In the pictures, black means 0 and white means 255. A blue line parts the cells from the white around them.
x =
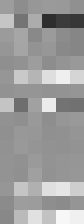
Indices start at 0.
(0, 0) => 157
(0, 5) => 144
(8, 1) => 143
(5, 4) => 239
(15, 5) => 240
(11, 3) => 147
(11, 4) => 149
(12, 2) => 160
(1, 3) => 46
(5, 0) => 150
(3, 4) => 137
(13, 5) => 206
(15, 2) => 225
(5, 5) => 213
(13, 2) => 176
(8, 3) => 142
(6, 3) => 146
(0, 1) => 141
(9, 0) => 144
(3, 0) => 150
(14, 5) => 149
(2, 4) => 140
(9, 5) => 149
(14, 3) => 142
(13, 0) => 150
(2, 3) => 155
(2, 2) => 137
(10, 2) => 149

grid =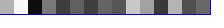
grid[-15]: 178
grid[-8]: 100
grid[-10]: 96
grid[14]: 104

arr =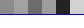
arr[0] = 139
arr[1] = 161
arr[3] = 156
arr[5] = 209

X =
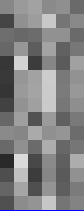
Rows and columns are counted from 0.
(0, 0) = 135
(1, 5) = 137
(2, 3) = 145
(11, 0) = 41
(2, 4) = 145
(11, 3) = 138
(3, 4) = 97
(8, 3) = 155
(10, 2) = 107
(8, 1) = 159
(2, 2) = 108
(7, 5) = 142
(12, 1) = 193
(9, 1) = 134
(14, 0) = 80
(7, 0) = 66
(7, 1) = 146
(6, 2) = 164
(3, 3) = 163
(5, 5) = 146
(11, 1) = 218
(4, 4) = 91
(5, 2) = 162
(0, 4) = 143
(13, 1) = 165

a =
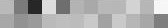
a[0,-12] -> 185
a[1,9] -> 182
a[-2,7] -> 184
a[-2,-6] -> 169
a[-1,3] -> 186
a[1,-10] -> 154
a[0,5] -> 179
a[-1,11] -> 127

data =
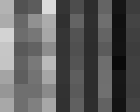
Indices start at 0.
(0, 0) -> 179
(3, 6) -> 45
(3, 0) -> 198
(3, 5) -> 80
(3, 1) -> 89
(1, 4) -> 48
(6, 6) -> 45
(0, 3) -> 219
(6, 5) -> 90
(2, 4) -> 53
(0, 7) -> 100
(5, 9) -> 63
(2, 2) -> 119
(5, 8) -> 23
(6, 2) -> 111
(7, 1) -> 111
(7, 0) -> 168
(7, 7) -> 98
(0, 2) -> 92
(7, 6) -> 46
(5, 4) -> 53
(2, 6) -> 46
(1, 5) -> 100
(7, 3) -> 167
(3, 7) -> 91
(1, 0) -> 172
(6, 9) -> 62

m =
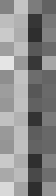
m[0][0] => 130
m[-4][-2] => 99
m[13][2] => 46
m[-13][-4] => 189
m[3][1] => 190
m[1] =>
[189, 178, 54, 120]
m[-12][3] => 130
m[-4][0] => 149
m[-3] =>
[201, 172, 47, 129]
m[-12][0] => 202
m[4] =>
[229, 152, 55, 167]
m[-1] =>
[217, 163, 46, 147]
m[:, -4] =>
[130, 189, 202, 158, 229, 142, 157, 151, 193, 153, 149, 201, 169, 217]
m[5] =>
[142, 194, 109, 101]
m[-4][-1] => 103
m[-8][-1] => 106
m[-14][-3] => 196
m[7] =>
[151, 192, 97, 103]
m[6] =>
[157, 189, 87, 106]
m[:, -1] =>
[98, 120, 130, 106, 167, 101, 106, 103, 123, 104, 103, 129, 110, 147]
